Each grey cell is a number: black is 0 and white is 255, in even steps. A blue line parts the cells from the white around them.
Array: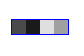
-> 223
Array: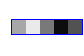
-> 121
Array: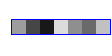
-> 24
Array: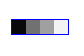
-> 160
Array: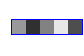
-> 130
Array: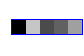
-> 75
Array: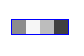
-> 189
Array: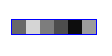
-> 125
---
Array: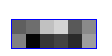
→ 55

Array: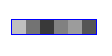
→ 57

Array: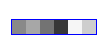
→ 115

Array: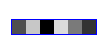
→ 0

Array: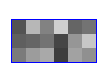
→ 169

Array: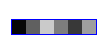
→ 202

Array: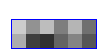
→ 48
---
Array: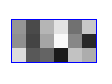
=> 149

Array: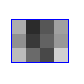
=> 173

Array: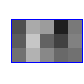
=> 79

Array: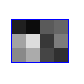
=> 32

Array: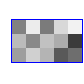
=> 129

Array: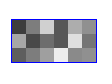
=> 61
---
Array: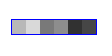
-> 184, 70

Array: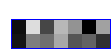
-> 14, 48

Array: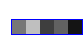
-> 119, 20

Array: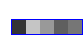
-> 52, 118

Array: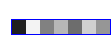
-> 31, 150

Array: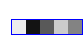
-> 237, 131
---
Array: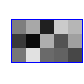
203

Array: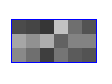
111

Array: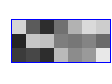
218

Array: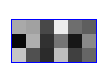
110

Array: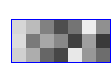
238

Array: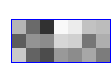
194

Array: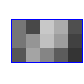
172

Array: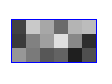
180
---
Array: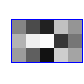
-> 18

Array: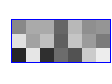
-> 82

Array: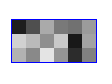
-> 149

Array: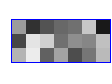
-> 77

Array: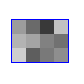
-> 94

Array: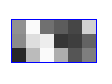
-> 174

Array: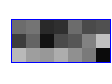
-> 144

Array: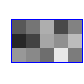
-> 110
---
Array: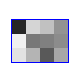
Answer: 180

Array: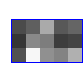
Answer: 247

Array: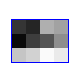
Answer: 210

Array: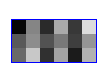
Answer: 200

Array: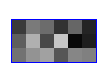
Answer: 147

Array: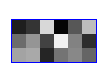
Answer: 169

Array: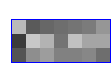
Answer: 142
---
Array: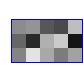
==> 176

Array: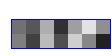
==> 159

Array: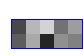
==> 211

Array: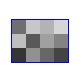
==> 89

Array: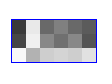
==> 112

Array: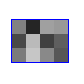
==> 186

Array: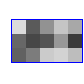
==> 84

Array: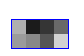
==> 27
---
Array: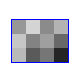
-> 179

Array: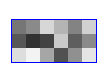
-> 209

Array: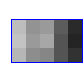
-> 42

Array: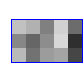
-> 108

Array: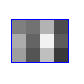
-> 76

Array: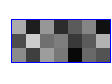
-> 16

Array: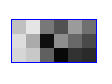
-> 112

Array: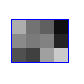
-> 15
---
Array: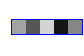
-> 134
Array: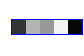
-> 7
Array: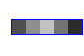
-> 43
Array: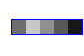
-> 23
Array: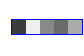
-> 171
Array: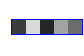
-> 108
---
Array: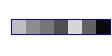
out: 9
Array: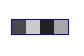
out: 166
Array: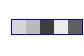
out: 96
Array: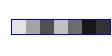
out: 51
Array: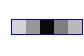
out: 186
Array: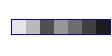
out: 28
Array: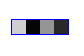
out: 41
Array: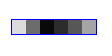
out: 165
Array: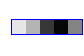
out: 132
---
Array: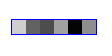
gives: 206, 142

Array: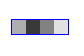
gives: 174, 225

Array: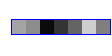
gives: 164, 127

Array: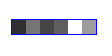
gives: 47, 157

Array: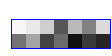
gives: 247, 37

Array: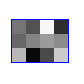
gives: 117, 203
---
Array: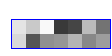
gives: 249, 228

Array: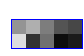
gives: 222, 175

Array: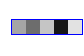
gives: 226, 197

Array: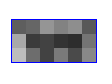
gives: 189, 169

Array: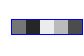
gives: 236, 186

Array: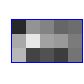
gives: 231, 183

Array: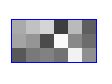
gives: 249, 242

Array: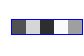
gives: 250, 214
